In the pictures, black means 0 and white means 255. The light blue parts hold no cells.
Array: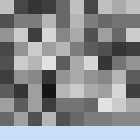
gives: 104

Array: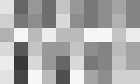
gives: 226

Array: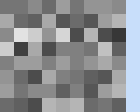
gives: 107

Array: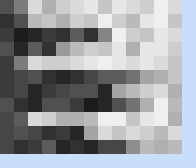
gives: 70

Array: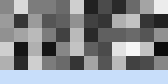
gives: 176
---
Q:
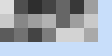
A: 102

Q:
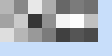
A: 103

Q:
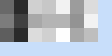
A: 242

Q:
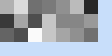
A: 144

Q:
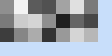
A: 163

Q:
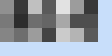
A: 226
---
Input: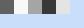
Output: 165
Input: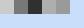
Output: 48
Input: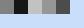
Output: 194
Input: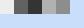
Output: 52
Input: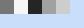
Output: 37
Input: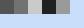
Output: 202
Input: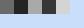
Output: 169
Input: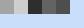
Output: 46
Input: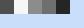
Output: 140
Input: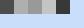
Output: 153
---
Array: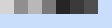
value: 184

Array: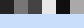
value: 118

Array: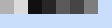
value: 16

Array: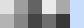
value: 180

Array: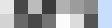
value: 72

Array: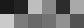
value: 124
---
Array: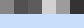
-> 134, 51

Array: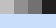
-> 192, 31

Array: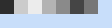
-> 45, 119

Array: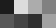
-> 28, 162

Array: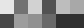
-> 230, 48

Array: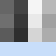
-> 102, 172

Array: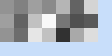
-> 147, 221

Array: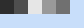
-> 45, 112
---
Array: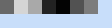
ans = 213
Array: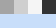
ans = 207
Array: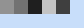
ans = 114
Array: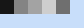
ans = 132
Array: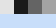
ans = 26
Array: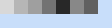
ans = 182
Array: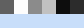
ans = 253
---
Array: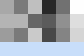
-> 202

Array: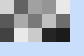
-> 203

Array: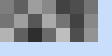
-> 46

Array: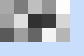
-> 101

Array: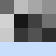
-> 82

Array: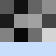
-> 110

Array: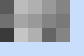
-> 176

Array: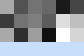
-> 158

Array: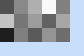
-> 90
